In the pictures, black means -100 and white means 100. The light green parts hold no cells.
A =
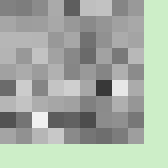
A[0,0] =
1
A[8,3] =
57
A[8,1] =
14
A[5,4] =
62
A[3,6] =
27
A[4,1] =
34
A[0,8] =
20
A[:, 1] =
[-2, 23, 43, 19, 34, 60, 53, -9, 14]
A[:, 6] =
[52, 17, 14, 27, 4, -56, 9, 10, -14]
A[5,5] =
31
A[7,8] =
-7
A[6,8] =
18
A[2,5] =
-11
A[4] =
[26, 34, 22, 39, 5, 20, 4, 37, 9]
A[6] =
[43, 53, 36, 30, 26, 0, 9, 37, 18]
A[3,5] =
-17
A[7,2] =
88
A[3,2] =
52
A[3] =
[41, 19, 52, 27, 7, -17, 27, -5, 44]

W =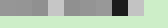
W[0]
18
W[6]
19
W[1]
17

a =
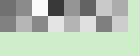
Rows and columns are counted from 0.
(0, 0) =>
-11
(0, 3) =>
-56
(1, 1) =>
43
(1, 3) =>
79
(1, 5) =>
76

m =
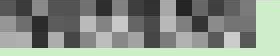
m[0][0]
-32
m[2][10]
-3
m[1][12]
-59
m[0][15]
-4
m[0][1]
-54
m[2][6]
48
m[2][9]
-45
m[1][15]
-9
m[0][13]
-50
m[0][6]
-64
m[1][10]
45
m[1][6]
3
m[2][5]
6

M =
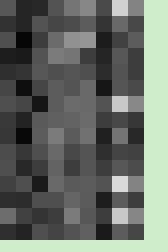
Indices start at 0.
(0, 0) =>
-31
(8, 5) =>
-11
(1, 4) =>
-40
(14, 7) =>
-28
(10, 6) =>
-51
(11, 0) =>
-49
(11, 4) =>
-30
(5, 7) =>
-33
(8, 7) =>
-10
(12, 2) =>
-39
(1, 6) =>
-60
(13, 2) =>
-59
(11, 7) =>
70
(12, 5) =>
-29
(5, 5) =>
-19
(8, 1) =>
-94
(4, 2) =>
-31
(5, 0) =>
-46
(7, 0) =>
-56
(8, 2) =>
-27
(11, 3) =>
-17
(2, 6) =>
-79
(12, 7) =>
-27
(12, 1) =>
-66
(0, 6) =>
-41
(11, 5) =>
-28
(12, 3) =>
-38
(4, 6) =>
-66
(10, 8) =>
-40
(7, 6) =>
-52
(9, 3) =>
-18
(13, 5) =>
-32
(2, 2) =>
-51

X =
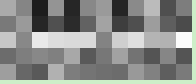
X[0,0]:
33
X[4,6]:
-13
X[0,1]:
4
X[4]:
[24, -19, -30, 39, -2, -9, -13, -15, 20, 1, -26, -4]
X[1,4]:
-66
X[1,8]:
-38
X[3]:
[-15, -1, 7, 0, 32, -30, -7, 27, -10, -34, 5, -34]
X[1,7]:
-51
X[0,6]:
21
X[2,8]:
75
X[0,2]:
-77
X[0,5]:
7
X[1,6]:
28
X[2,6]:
3
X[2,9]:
41
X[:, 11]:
[-2, -41, 97, -34, -4]
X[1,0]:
-5

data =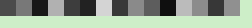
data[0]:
-41
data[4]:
-52
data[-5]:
-88
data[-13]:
-81
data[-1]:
13

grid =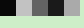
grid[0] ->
-94
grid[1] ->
52
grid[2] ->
-22
